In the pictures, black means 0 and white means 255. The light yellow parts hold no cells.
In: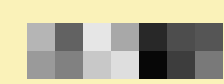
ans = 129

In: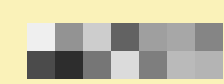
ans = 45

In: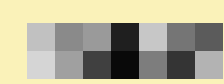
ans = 160

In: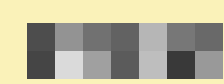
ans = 218

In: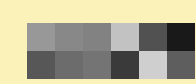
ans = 108

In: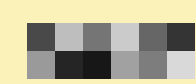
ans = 37
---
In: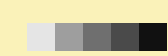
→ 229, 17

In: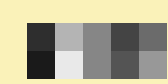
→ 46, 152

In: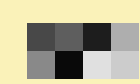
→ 72, 204

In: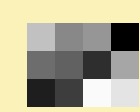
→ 193, 228

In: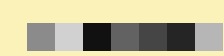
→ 139, 182

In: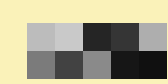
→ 188, 16

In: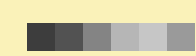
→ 61, 154

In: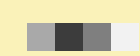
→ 169, 242

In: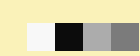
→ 248, 123
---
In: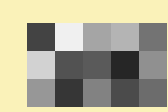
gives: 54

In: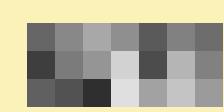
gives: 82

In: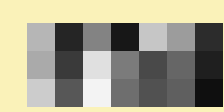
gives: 87

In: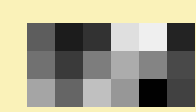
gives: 101

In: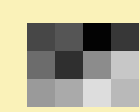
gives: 170

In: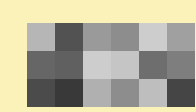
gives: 57

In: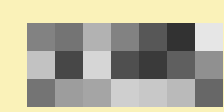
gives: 157

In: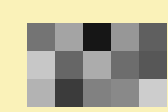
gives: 59
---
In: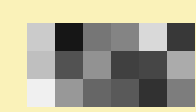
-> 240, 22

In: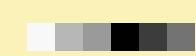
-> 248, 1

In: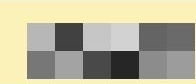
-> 210, 38

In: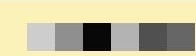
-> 205, 8

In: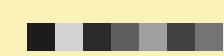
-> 210, 28

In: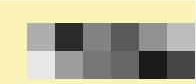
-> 231, 27

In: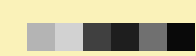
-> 210, 9

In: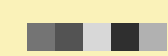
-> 216, 47
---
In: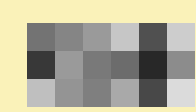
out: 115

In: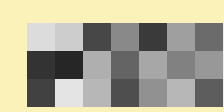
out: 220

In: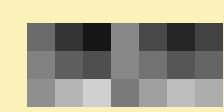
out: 107

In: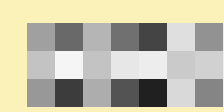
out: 160

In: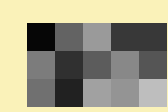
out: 6

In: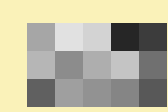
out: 166

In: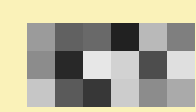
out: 155

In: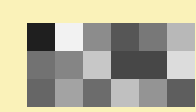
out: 31
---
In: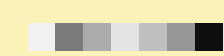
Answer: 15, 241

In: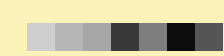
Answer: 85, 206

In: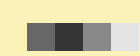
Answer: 227, 103

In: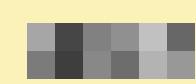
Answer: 103, 123

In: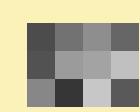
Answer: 102, 135

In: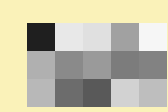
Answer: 246, 184
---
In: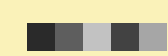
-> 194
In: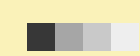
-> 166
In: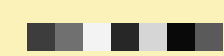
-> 214
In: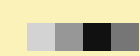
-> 151
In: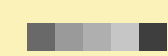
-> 175
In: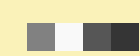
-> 249
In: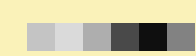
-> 73
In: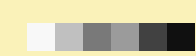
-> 155
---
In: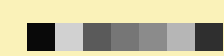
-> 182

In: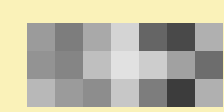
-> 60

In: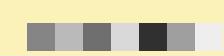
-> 159

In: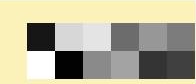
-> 52

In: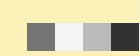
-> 186

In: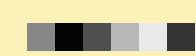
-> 233

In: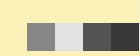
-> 83

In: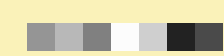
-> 34

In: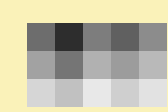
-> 207

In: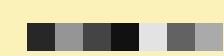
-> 98
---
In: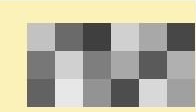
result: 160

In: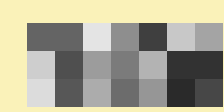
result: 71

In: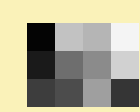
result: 53

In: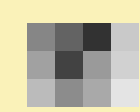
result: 228

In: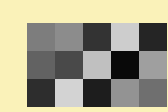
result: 111

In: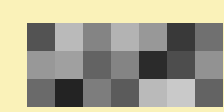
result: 99
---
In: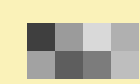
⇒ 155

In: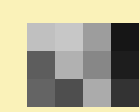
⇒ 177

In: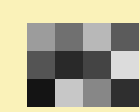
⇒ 41

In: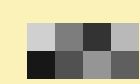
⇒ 125

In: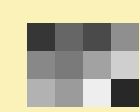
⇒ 122

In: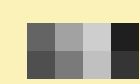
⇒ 162
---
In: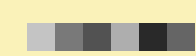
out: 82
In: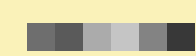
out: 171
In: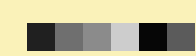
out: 139
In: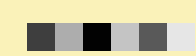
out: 2
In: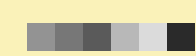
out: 90
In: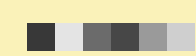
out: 107
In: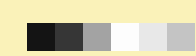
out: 163
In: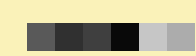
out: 63
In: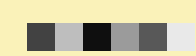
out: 15
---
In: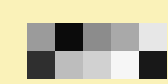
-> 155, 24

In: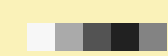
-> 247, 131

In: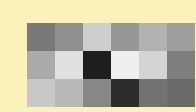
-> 121, 107

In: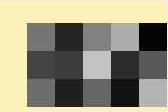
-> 117, 179

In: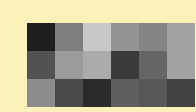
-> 30, 66

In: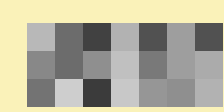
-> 184, 178

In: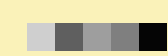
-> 207, 5

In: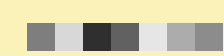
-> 126, 140

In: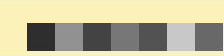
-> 46, 104
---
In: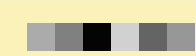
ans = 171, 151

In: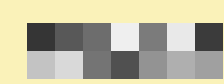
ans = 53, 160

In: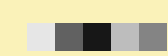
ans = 230, 132

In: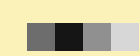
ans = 109, 215

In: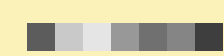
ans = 92, 62

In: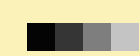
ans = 4, 196

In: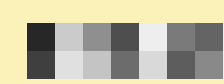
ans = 39, 137
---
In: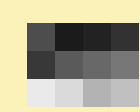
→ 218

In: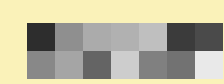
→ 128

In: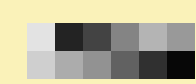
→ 97

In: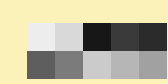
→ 203

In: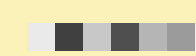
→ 79

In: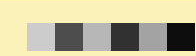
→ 49

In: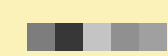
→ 196
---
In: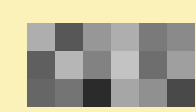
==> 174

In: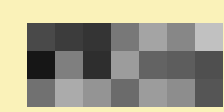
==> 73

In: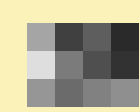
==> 165

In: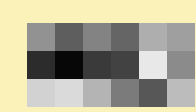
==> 146

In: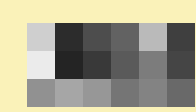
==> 207

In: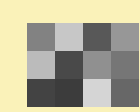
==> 130

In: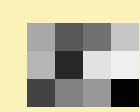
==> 168
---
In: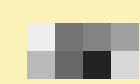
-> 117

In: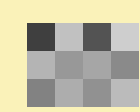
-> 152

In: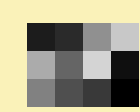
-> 101

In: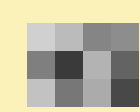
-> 58

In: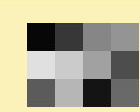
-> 203

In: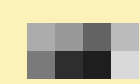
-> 153

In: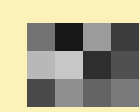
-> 199
